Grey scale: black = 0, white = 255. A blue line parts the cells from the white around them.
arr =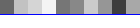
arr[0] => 103
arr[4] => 118
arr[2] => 213
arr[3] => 244

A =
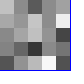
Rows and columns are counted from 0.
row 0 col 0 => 193
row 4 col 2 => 186
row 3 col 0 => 131
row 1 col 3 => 140
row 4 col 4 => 81
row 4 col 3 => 247
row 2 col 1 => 165

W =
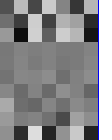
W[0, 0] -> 81
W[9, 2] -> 221
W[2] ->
[153, 13, 208, 95, 205, 182, 20]
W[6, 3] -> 106
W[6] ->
[135, 107, 131, 106, 143, 130, 102]
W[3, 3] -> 130
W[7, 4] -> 112
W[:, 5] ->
[54, 161, 182, 123, 123, 129, 130, 138, 161, 201]
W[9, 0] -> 144
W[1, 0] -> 111
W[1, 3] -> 66
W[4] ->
[121, 133, 123, 130, 120, 123, 134]
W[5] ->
[115, 135, 133, 141, 111, 129, 141]
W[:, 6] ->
[182, 42, 20, 131, 134, 141, 102, 127, 142, 35]

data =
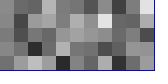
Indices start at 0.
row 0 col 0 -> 138
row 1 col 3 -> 165
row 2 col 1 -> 79
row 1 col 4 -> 126
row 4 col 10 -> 156
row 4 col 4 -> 42
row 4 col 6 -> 101
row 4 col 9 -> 109
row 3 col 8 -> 96
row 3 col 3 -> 108
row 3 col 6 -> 113
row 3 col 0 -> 135
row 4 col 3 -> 157
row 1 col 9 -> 100
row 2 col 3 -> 104
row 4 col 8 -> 50
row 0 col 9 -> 125

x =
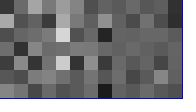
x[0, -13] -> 55
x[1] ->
[169, 81, 98, 59, 170, 121, 95, 144, 97, 75, 113, 77, 46]
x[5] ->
[87, 77, 124, 131, 112, 90, 116, 86, 109, 71, 90, 134, 96]
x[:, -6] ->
[98, 144, 36, 104, 58, 86, 27]
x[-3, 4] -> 204
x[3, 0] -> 110
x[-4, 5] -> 123
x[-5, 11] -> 103
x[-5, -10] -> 123
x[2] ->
[78, 101, 109, 123, 214, 81, 104, 36, 100, 98, 103, 103, 91]
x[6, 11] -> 89
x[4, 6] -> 142
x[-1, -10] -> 105
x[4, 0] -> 61
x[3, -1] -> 100
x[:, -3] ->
[87, 113, 103, 97, 100, 90, 106]
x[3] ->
[110, 50, 134, 107, 111, 123, 121, 104, 97, 105, 97, 90, 100]
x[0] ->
[55, 106, 165, 121, 156, 132, 79, 98, 90, 105, 87, 94, 49]

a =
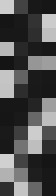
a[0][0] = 206
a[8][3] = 190
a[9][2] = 205
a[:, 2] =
[24, 51, 46, 26, 150, 26, 25, 36, 104, 205, 190, 26, 30, 103]
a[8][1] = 26
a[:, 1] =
[67, 25, 24, 40, 30, 99, 45, 23, 26, 63, 115, 67, 126, 196]
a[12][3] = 24
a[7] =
[23, 23, 36, 158]
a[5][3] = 24
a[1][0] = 21
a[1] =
[21, 25, 51, 204]
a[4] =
[20, 30, 150, 158]
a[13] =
[46, 196, 103, 23]

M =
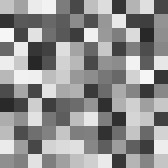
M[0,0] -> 195
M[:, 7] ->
[221, 151, 153, 200, 146, 119, 107, 47, 126, 49, 94, 234]
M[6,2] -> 70
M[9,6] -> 128
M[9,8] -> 110
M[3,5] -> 164
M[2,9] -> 219
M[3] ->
[103, 234, 54, 65, 222, 164, 103, 200, 64, 127, 77, 135]
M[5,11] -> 54
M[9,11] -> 211
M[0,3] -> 242
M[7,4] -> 98
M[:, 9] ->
[180, 66, 219, 127, 242, 210, 132, 208, 213, 196, 95, 181]
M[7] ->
[41, 65, 206, 62, 98, 108, 148, 47, 176, 208, 159, 199]
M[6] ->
[76, 166, 70, 227, 168, 177, 58, 107, 170, 132, 54, 136]
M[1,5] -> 140
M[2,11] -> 142
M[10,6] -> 135
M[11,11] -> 197
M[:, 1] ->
[162, 89, 68, 234, 201, 241, 166, 65, 144, 77, 157, 128]
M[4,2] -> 39
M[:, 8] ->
[53, 232, 126, 64, 140, 104, 170, 176, 47, 110, 157, 55]
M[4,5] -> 184
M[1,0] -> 51
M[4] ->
[237, 201, 39, 82, 210, 184, 73, 146, 140, 242, 92, 231]
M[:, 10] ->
[223, 63, 40, 77, 92, 245, 54, 159, 198, 105, 60, 133]
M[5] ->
[184, 241, 239, 189, 205, 152, 141, 119, 104, 210, 245, 54]
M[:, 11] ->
[70, 147, 142, 135, 231, 54, 136, 199, 64, 211, 237, 197]

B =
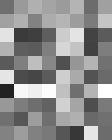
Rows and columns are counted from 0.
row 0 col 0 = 111
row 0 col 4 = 155
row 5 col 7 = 106
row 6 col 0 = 34
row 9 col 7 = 108
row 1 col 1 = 176
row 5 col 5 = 170
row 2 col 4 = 204
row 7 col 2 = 110
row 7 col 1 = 125
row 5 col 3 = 91
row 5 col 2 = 70
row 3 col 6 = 65
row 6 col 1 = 248
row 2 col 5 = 228
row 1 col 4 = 181
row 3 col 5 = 195
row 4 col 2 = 190
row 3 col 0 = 178
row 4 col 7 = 113
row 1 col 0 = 161
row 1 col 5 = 156

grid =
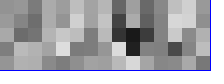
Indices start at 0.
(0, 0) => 147
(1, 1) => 133
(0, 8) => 102
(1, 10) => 96
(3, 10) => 130
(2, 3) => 180
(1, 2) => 110
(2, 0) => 169
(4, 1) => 177
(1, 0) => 154
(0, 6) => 163
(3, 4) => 221
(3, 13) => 133
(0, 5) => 190
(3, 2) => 178
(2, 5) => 189
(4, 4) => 125
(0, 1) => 151
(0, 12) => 191
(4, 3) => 138
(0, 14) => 153

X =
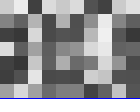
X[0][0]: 204
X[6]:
[160, 216, 161, 107, 126, 128, 67, 98, 195, 85]
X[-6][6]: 142
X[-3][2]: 199
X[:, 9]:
[224, 95, 56, 102, 73, 80, 85]
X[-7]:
[204, 236, 64, 219, 201, 219, 82, 65, 203, 224]
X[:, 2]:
[64, 180, 216, 161, 199, 229, 161]
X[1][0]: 131
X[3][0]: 219
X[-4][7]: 232
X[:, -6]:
[201, 177, 83, 135, 174, 76, 126]
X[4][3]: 96
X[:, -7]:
[219, 74, 74, 94, 96, 74, 107]
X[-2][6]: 206
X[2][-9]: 56
